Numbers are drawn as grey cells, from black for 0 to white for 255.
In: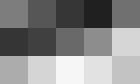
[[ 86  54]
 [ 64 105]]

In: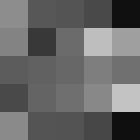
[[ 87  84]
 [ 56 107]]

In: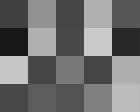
[[146  71]
 [175  72]]

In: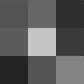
[[102  47]
 [196  58]]

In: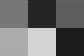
[[ 37  94]
 [211  27]]

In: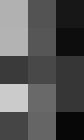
[[83 23]
 [86 13]]

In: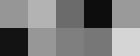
[[179 107]
 [151 127]]
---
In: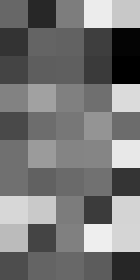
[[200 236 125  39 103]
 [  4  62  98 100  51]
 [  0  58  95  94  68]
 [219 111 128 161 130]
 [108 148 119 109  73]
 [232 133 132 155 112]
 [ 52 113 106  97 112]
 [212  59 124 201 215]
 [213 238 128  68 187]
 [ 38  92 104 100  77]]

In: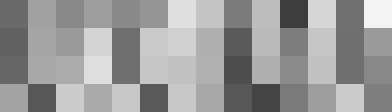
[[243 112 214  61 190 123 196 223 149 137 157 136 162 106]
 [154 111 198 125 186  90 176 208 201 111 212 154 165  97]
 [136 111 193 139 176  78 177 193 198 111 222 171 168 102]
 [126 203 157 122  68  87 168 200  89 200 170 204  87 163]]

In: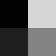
[[214   2]
 [131  30]]

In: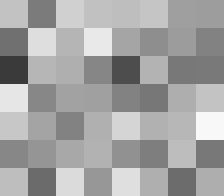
[[157 159 197 190 193 208 123 194]
 [130 156 142 165 233 181 222 112]
 [121 120 179  77 134 175 182  58]
 [195 174 119 130 160 162 135 230]
 [248 183 177 213 176 130 164 199]
 [120 189 126 145 178 168 149 135]
 [174 108 175 223 151 219 107 190]]

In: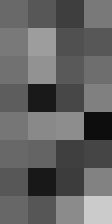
[[121  62  87 105]
 [ 87  80 157 121]
 [110  89 146 113]
 [128  71  25  93]
 [ 13 141 137 118]
 [ 69  63 100 104]
 [130  60  24  87]
 [203 139  86 103]]

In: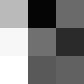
[[106   5 186]
 [ 42 112 247]
 [ 97  89 255]]

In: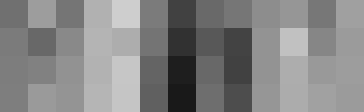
[[160 119 150 141 118 105  65 123 206 177 117 157 112]
 [155 134 193 147  67  88  49 116 173 180 137 104 123]
 [157 153 173 147  65 104  30 100 198 178 146 129 125]
 [155 161 172 150  77 110  25  96 197 181 148 154 126]]
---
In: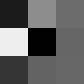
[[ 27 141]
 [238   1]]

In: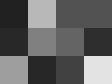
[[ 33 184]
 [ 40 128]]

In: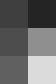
[[ 63  36]
 [ 77 143]]

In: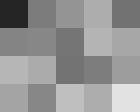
[[ 37 124]
 [132 135]]

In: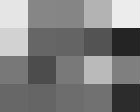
[[229 134]
 [210 102]]

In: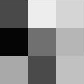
[[ 73 237]
 [  5 112]]

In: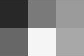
[[ 40 122]
 [103 245]]

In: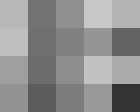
[[184 114]
 [190 112]]
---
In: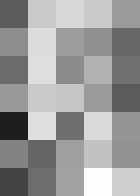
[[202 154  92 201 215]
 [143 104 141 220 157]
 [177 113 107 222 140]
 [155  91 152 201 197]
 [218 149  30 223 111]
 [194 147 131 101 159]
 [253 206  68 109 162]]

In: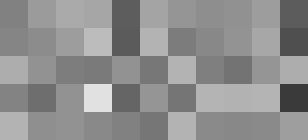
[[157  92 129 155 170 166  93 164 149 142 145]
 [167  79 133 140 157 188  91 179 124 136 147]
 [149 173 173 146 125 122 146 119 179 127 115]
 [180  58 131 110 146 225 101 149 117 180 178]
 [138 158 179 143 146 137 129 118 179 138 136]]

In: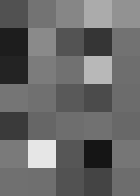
[[171 146  81 115 134]
 [ 53 114  29 138  83]
 [184 110  35 124 113]
 [ 75 108 117 112  89]
 [113 104  58 102 110]
 [ 21 118 122 230  86]
 [ 68 109 112 111  82]]

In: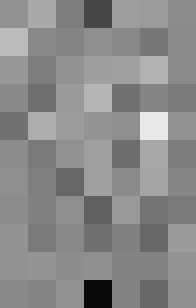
[[155 140 145 169 125  70 157]
 [118 139 187 136 133 142 136]
 [178 138 152 125 145 158 160]
 [132 122 137 111 153 181 113]
 [233 145 113 173 155 148 142]
 [168 124 140 121 145 159 109]
 [165 135 143 127 102 159 138]
 [115 122 140 128 142  96 153]
 [103 154 146 121 136 112 128]
 [131 147 146 148 141 143 131]
 [103 142 136 133 144   8 130]]

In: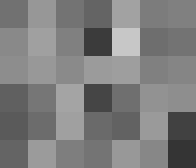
[[124 128 113 151 115 100 162]
 [110 115 137 160 128  59 199]
 [128 133 141 152 138 155 158]
 [146 142  96 118 164  69 111]
 [154  65  90 108 160 106  98]
 [135  52 100 155 126 116 152]]

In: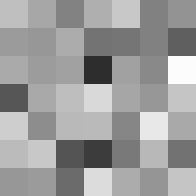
[[129 147 191 167 130 175 200]
 [129  95 155 151 172 115 117]
 [137 252 170 156 161  45 161]
 [151 197  86 169 190 217 166]
 [232 169 206 141 185 186 134]
 [184 114 187 200  84  60 121]
 [149 197 151 155 107 220 172]]

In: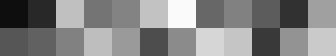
[[ 49 160  14  40 192 116 131 194 250 103 129  92]
 [147 202  86  97 129 190 154  77 139 214 197  57]]

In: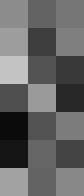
[[ 99 118 141]
 [ 62 127 157]
 [ 83  57 195]
 [154  40  78]
 [ 82 124  11]
 [102  68  20]
 [ 99 136 163]]
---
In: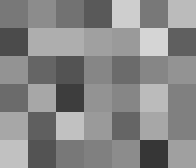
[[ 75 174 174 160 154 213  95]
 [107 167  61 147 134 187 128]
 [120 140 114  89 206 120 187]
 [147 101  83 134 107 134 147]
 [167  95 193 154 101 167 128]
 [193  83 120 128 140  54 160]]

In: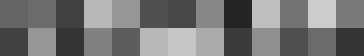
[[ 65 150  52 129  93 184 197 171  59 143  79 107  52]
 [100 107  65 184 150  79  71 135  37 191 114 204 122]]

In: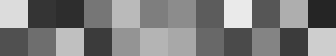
[[ 80 110 192  59 148 180 168 104  74 132  59 206]
 [220  52  45 118 186 126 140  92 234  86 174  37]]

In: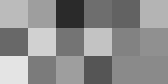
[[104 209 116 195 130 144]
 [187 158  42 110  98 180]
 [228 123 158  85 138 138]]

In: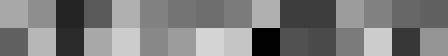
[[ 97 183  42 168 204 136 156 212 197   1  81  75 123 204  55 148]
 [168 142  36  89 176 130 116 110 123 176  61  61 156 130 103  97]]

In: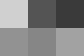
[[146 134 162]
 [208  84  58]]
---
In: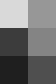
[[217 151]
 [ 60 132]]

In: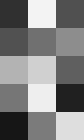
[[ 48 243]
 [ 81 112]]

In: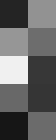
[[ 36 146]
 [150 109]]

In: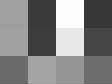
[[159  58]
 [161  60]]

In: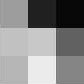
[[157  32]
 [193 199]]

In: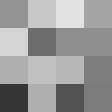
[[147 199]
 [212 108]]

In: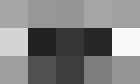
[[165 151]
 [212  34]]
